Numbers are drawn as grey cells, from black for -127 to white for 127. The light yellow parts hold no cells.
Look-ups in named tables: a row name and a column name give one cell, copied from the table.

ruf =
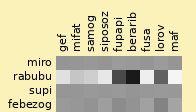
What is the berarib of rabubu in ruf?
-101
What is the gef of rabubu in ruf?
96
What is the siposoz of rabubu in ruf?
103
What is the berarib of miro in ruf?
25
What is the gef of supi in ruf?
22
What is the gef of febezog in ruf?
26
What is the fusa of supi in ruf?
24
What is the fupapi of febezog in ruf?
12
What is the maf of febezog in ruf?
36
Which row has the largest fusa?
rabubu

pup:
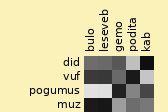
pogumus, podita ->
4
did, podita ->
63
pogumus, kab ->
-57
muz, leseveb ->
-104
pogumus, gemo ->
-94
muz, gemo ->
29
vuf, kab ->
69
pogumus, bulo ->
97

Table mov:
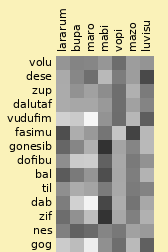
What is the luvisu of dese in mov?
-54
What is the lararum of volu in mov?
21
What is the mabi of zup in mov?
13
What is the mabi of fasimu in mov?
-10
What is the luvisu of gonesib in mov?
57
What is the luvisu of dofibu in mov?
18
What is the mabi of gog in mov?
16
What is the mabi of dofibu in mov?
-30
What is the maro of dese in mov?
-16
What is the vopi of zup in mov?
-17
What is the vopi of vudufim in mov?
-18
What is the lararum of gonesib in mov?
-25
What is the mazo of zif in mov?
0
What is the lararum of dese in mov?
42
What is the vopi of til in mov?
40

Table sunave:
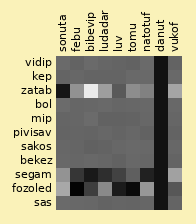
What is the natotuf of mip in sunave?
-24
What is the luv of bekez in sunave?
-29
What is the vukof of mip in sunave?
-25
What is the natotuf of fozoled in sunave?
23
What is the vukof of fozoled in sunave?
-40
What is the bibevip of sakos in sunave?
-30
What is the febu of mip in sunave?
-25
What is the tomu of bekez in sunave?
-23
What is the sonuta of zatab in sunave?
-106
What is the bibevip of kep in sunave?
-27
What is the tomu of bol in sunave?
-24
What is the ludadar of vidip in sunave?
-25
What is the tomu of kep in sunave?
-22
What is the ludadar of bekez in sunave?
-25
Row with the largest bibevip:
zatab

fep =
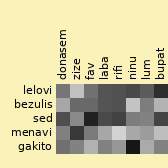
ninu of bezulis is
67
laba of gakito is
1
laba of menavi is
39
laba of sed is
-53
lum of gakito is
42
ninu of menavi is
40
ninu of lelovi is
-54
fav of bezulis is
-23
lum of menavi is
28
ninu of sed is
-2
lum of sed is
2
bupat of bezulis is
51
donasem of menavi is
0
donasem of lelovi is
-9
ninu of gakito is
-105
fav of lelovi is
-14
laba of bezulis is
-43
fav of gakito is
49
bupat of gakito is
2

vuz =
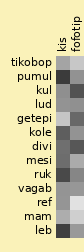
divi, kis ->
-16
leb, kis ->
-63
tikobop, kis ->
36
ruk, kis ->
-54
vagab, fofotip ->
23
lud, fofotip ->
16
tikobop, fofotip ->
71
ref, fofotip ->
97
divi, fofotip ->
-40
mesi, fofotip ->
43
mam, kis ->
45
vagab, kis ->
20
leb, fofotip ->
25
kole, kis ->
-33
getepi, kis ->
69
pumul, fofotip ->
18
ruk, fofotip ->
6

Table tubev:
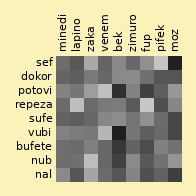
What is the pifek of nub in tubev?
-13
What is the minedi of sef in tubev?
-19
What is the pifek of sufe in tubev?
-20
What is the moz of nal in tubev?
-64
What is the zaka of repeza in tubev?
-20
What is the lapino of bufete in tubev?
-20
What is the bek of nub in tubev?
-62
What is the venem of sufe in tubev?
7
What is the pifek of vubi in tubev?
-22
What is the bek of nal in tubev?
-41
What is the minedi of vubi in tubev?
2
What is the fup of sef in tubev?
16

